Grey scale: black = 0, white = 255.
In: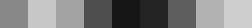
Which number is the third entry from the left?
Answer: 163
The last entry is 206
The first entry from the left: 136

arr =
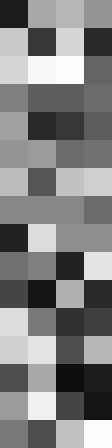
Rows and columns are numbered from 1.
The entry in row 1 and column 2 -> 168
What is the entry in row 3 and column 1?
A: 214
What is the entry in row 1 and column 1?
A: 27
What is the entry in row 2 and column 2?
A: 55
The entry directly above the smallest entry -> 77
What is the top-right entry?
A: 148
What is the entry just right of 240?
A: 69
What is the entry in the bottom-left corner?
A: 121
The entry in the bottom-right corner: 253
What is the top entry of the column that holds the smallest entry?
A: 182
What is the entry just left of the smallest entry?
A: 168
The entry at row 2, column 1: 201
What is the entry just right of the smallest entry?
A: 27
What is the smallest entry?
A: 13
